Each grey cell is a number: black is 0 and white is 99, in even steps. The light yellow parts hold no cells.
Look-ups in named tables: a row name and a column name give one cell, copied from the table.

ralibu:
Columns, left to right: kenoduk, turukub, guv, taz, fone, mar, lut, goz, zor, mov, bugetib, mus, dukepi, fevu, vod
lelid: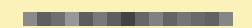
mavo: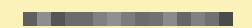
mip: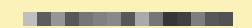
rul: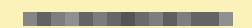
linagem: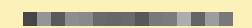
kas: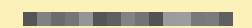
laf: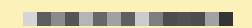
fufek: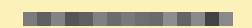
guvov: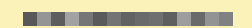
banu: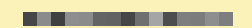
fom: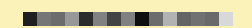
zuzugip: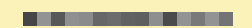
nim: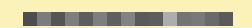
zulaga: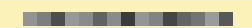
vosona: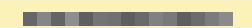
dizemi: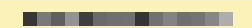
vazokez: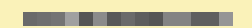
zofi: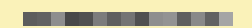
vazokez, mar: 54
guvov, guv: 36
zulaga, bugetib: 27
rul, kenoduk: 52
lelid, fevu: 38
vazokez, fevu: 37
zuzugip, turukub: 57
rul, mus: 49
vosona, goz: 37
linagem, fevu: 61
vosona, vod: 54
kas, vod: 37
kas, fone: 58
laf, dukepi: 30
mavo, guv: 33

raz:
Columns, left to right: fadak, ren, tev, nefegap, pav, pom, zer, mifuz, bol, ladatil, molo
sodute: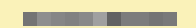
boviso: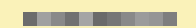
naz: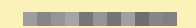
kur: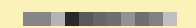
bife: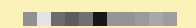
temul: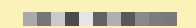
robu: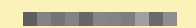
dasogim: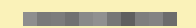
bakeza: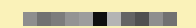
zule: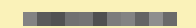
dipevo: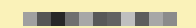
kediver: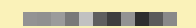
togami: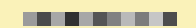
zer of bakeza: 70
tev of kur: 70
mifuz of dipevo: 74
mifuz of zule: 51
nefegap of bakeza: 57
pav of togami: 65
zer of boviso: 46
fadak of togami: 60
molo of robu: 55
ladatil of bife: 65
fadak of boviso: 42
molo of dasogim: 42
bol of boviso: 60
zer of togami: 50
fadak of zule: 51
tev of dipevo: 15
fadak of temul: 66
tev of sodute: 52
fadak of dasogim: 55

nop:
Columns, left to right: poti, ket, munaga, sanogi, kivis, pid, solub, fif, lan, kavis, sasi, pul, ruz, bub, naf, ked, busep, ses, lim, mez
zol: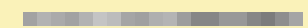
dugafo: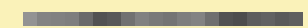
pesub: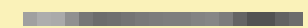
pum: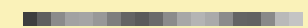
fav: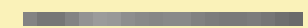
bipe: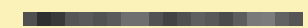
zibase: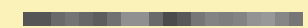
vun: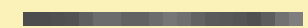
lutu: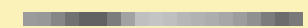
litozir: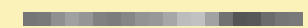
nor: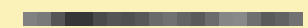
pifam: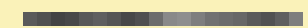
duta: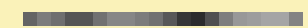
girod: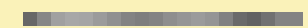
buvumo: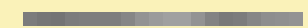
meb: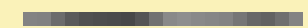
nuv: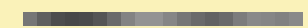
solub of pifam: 33
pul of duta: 21
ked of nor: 53
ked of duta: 59
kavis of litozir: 59
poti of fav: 51
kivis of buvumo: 49
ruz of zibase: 46
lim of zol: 55
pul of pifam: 55
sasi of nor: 44
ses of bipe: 48
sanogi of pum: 63
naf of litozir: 44
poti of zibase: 33
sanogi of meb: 35
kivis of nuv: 29
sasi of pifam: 53
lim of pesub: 38

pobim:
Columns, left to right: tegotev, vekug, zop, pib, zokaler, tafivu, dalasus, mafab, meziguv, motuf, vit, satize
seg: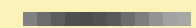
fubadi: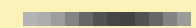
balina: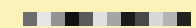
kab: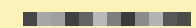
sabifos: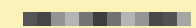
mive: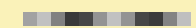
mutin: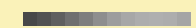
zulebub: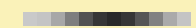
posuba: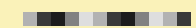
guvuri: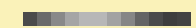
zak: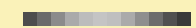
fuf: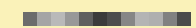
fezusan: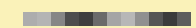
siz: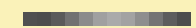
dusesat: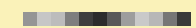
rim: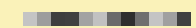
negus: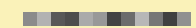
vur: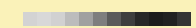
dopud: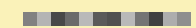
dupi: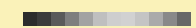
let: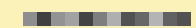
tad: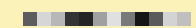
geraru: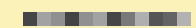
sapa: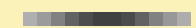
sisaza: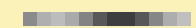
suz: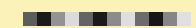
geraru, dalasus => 27
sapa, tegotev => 68
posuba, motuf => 86
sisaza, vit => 67
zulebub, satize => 76
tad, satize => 74
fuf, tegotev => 42
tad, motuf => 35
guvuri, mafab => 52
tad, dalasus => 87
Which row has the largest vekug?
balina

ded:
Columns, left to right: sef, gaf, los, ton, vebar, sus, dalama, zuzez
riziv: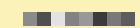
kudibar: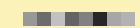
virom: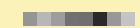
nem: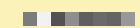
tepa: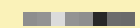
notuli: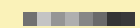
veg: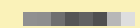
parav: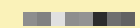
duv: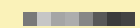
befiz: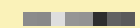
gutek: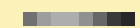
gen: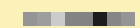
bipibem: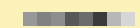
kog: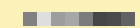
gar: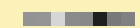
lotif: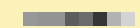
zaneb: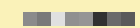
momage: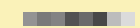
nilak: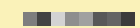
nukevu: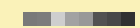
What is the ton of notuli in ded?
68
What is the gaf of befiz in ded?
53
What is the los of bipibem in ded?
55
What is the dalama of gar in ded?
47
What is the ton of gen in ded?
51
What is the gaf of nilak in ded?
26
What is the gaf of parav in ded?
50
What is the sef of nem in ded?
48
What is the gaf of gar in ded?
58
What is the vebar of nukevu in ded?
59
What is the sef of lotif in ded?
59
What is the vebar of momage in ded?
41
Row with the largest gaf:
nem

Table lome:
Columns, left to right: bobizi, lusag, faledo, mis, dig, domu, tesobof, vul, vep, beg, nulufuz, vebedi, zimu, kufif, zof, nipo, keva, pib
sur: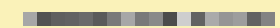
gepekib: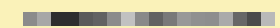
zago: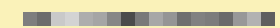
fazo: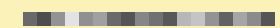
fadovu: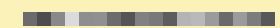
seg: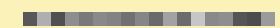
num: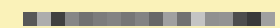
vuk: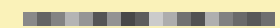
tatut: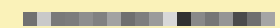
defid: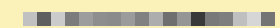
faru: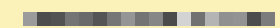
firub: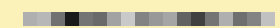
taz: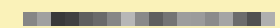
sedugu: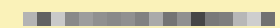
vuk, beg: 79
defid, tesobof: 54
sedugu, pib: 44
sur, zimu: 38
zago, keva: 69
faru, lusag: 30
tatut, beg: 60
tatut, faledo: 47
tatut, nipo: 29
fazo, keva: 54
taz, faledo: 22
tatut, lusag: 78
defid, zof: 49
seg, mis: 55
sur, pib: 51
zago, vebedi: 43
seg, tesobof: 51
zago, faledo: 78

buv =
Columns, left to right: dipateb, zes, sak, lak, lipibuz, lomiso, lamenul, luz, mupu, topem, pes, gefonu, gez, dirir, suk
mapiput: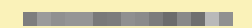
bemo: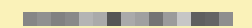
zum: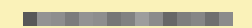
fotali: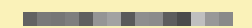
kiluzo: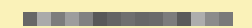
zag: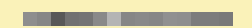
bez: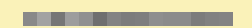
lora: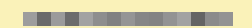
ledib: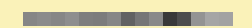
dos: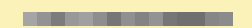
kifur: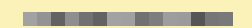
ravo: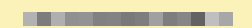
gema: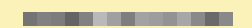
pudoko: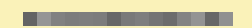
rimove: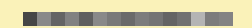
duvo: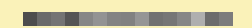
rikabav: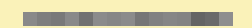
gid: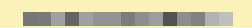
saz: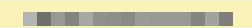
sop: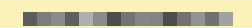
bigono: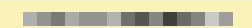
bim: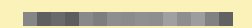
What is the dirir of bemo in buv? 39
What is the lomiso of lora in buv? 55
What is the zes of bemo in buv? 56
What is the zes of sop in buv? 48
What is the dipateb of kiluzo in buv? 40
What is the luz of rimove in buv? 41
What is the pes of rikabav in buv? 52
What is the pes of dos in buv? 46
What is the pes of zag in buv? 56
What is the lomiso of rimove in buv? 53
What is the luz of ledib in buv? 38
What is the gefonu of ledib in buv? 30
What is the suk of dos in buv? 54
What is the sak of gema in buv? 48
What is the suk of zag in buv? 47
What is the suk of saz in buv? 49
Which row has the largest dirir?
bigono

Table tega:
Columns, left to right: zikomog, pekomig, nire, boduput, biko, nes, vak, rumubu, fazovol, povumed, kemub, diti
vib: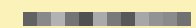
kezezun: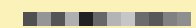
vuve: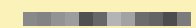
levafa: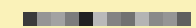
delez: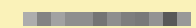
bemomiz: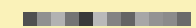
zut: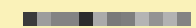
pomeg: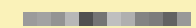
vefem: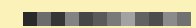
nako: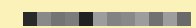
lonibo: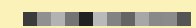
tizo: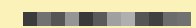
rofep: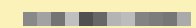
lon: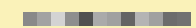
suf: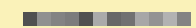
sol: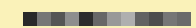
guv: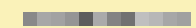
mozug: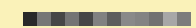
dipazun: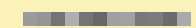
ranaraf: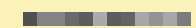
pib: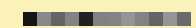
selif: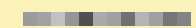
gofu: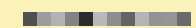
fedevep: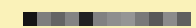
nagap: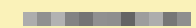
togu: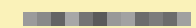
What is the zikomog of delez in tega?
67
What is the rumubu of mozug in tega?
53
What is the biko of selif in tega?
31
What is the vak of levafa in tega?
51
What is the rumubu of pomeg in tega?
68
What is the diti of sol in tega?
41
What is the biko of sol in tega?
17
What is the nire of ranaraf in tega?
51
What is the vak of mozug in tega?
36
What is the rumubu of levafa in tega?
44
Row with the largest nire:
lon

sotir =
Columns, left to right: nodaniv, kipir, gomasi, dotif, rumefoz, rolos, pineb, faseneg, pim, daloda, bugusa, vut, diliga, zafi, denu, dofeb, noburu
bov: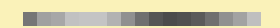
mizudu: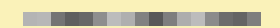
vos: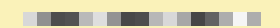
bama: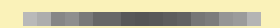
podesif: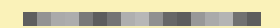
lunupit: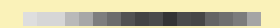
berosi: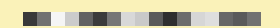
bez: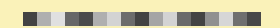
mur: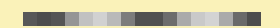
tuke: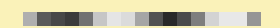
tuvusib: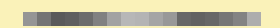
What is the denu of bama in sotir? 58
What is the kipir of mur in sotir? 30
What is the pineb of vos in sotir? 57
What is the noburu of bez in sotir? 28
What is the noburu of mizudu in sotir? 49
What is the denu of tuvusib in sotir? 46
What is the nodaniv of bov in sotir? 46
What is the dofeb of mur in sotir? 41
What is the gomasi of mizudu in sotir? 45
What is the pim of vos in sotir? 30
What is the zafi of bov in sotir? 43

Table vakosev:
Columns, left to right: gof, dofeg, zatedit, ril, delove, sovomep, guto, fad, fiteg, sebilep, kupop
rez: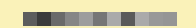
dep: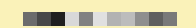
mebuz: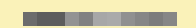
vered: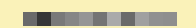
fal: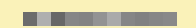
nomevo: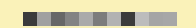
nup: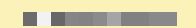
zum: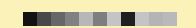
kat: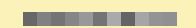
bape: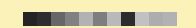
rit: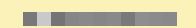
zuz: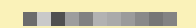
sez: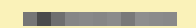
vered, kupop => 55
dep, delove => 50
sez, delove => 53
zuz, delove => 50
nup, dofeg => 94
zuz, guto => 66
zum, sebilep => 70

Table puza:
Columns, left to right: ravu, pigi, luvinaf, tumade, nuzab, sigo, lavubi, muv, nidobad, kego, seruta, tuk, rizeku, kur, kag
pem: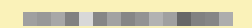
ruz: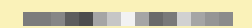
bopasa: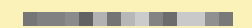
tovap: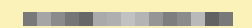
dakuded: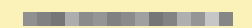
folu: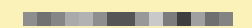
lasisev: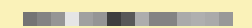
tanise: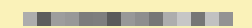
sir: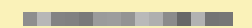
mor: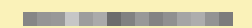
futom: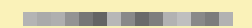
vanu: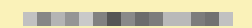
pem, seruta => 62
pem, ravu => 62
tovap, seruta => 49
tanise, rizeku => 46
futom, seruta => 69
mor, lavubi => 42

